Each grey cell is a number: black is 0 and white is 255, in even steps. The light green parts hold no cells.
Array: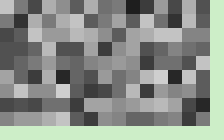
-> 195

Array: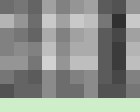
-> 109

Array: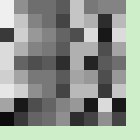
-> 239

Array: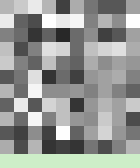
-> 181

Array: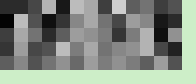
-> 43

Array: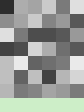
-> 45
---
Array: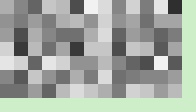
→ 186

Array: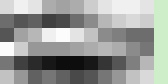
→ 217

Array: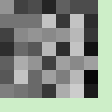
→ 27

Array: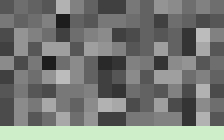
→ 86

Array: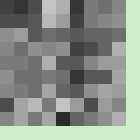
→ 175

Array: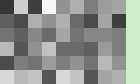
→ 175

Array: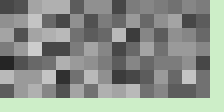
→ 113

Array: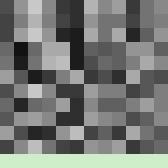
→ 105

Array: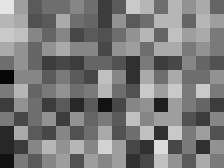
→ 122
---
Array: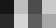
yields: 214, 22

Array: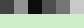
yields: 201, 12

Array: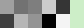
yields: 244, 2

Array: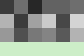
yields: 212, 39

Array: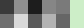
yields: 217, 29

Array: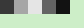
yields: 229, 18
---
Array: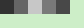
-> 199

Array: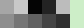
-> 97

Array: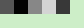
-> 135

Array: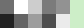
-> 157

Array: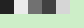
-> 113

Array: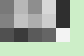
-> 90

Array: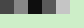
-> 14

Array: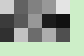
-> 108
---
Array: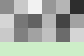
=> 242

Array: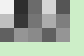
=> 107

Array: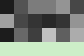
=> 124

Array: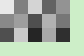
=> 212

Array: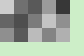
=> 89

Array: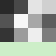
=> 228
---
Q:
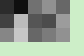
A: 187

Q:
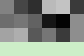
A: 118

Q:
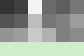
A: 94

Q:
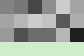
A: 182

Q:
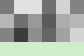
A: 112

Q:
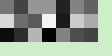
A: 109

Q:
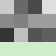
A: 129

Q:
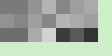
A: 134
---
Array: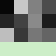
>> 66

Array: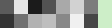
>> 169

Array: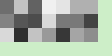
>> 121

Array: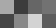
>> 60

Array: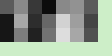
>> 210

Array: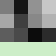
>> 63
